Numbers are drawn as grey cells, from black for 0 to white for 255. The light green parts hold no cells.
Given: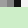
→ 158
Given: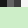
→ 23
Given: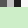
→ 85
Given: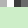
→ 179
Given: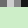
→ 108
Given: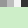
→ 151
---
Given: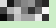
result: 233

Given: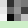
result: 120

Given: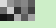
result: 92

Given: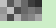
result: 134

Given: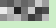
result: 88

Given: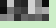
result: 102

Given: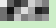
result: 127

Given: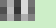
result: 174

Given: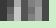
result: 158

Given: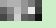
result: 84
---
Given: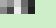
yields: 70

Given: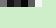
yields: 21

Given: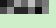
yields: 146

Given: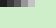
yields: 58

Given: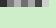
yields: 123

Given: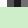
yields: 84

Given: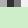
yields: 49

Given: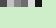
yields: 194
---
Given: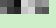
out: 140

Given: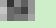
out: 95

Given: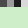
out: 30

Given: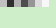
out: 220

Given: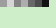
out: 76

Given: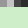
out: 70
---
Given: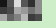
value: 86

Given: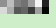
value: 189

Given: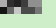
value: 47

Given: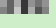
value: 99

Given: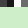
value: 24

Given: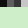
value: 94

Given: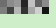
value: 139

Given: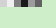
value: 239
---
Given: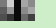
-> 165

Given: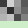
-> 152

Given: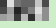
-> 197

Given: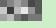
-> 73

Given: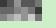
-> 87

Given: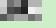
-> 180
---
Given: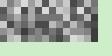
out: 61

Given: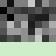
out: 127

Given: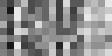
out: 217

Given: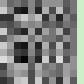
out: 91

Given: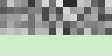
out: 88

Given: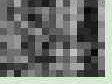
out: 67

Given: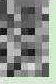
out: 85
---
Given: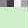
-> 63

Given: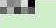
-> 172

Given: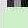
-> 51

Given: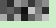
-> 70

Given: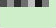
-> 148

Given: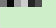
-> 10

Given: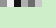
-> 240
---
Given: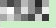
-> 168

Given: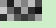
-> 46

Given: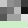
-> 87

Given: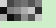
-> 173

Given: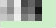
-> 198

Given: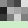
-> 55
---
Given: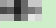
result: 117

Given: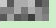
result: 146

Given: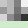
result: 116

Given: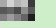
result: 142

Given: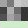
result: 108

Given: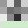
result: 124

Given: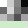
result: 120
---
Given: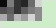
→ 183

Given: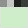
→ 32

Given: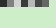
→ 210

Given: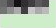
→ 170

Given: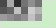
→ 129

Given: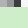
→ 62

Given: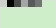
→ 74
